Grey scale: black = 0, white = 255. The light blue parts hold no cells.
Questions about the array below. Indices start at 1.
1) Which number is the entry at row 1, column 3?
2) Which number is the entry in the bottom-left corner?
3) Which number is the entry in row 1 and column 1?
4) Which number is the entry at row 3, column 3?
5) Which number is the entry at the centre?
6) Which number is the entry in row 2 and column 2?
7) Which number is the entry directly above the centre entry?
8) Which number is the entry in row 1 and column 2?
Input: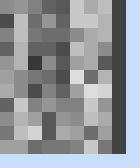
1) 129
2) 160
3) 140
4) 119
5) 76
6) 190
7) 88
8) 149

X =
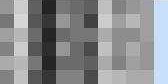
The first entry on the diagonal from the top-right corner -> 159
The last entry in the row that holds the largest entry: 159
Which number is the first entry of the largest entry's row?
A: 118
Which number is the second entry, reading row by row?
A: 204
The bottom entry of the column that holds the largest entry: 192
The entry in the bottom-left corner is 130
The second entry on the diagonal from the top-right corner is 183
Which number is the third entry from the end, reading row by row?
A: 183
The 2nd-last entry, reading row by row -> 171
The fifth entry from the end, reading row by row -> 75
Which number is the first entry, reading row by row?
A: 150
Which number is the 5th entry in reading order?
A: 118
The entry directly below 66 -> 118
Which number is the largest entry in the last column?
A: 171
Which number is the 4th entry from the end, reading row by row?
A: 192
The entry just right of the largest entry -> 86
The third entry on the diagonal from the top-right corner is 141
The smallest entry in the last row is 54
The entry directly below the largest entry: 183
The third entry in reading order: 96

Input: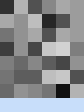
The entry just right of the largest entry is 126
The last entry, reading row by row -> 179
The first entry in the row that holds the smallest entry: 105
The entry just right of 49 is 179
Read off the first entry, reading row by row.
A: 49
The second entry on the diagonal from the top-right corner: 81
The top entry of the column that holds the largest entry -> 168
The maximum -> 210
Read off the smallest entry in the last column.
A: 81
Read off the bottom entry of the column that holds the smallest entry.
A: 17
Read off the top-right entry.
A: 156

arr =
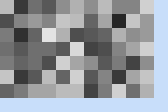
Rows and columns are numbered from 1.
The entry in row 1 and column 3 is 111
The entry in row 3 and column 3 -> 100
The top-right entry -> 208
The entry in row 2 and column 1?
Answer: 78
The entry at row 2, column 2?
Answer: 132
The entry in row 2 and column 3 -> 154
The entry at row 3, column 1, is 123
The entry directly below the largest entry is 111
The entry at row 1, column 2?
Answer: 57
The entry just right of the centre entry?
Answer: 67
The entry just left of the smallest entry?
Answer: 165
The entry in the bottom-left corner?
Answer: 100
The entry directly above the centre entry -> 78
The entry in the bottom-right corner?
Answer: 177
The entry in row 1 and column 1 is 187
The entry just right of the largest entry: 177
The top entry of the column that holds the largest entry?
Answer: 88

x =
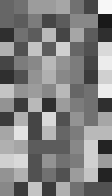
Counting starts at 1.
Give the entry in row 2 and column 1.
102
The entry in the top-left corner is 102
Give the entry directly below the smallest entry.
47
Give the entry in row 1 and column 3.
156
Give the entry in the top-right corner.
247
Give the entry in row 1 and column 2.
113
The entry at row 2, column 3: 124
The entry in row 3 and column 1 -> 47
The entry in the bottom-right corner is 81
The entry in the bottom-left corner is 136
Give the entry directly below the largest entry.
25

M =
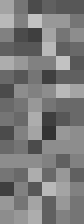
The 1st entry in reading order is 164
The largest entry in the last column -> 164
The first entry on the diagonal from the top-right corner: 87
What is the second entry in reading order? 117
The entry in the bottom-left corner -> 141
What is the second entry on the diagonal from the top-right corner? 152
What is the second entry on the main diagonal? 129
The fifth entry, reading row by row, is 87
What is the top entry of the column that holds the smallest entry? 96
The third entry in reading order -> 75
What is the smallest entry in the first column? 63
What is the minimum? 51
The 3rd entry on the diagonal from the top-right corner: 164
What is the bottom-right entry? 117
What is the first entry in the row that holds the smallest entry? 75
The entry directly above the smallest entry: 63
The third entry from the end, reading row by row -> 96
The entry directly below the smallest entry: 141
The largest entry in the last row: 173
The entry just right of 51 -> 152

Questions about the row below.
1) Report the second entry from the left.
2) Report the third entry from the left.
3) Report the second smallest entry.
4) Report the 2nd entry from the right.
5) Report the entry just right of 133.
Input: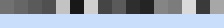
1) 102
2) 90
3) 36
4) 58
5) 124

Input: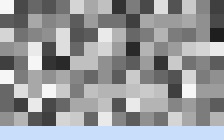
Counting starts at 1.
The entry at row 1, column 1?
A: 246
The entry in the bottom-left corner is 144
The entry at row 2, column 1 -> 92
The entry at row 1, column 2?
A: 73
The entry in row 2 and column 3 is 168
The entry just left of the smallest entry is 144
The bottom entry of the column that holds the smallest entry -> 180
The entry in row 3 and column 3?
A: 133
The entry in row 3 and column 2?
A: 114
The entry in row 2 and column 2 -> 83
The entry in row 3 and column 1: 213
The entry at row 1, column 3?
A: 103
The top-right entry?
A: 63
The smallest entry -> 30
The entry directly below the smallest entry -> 234
